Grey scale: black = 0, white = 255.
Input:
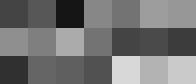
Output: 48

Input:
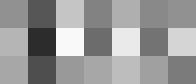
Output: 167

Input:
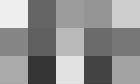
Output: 170

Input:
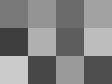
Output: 203

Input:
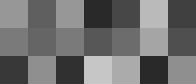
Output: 56

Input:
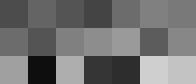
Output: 160

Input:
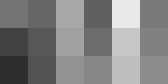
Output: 46

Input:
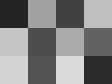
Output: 212

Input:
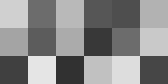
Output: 64
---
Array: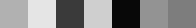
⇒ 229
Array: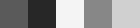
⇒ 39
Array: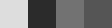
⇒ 43
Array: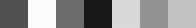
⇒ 251
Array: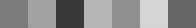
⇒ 161
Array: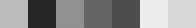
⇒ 38
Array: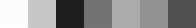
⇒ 199
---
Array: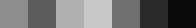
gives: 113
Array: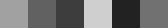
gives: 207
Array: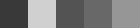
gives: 83
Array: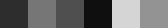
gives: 15
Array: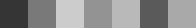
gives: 185
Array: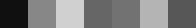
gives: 114
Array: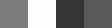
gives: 253
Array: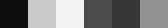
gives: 75
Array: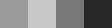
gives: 200
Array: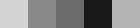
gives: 107
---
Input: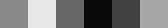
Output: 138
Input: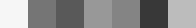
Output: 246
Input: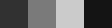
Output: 49
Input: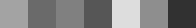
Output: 163
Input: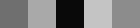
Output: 111
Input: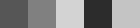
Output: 86
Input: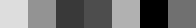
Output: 221
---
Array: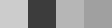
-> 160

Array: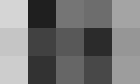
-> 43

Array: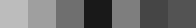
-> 69

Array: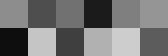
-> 27

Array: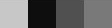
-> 80

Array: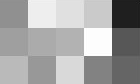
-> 87

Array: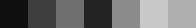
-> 35
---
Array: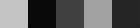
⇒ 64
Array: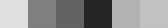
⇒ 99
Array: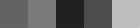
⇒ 33
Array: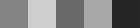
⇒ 104
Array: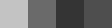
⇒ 52
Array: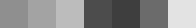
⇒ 188
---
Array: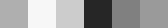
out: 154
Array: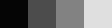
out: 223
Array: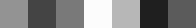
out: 91
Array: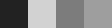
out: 158
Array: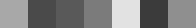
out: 143
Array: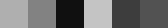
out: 82
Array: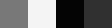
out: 48
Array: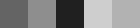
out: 178
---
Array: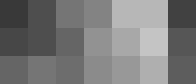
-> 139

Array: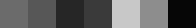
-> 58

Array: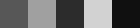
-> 160

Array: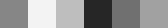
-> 190

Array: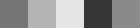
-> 180

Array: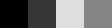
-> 1

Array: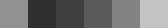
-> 62

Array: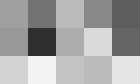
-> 243

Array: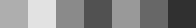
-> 81

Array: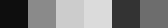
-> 204
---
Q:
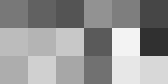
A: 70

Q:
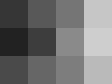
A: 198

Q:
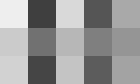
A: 169

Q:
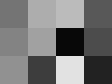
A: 88

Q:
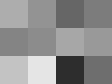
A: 124

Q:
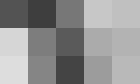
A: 192

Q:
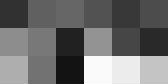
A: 76

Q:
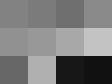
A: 138
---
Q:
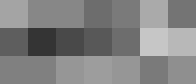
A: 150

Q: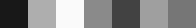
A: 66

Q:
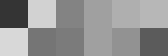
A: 160

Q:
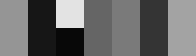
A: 122

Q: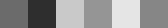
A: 149

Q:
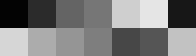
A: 71

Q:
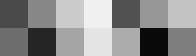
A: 171
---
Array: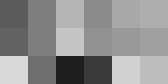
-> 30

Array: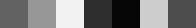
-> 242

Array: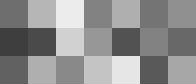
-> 137

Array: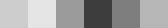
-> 155

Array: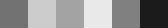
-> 163

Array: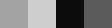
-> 12

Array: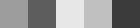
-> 231

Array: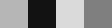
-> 218
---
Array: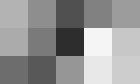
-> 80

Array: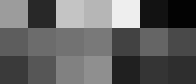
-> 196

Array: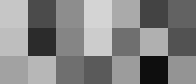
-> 141

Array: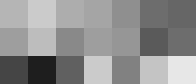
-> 173

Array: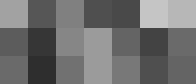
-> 128

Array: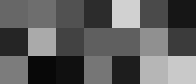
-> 81

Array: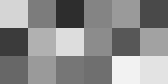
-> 45

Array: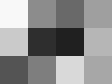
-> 105

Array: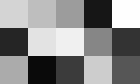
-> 156
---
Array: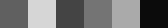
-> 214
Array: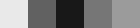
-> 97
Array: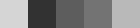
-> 50
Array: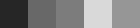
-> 104
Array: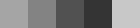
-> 131
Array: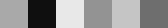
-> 15
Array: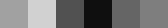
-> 209
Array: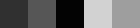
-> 86
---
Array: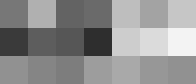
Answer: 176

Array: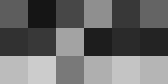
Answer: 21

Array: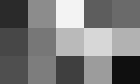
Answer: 140

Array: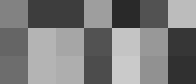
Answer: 61

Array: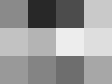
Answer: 40

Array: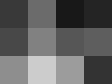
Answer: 107

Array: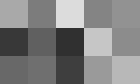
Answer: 124

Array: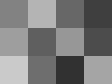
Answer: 180

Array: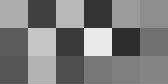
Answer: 65

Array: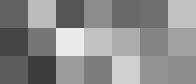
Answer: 188
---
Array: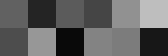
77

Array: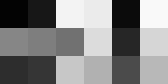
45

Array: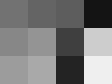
156

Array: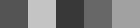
84

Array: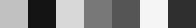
193

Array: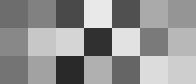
116
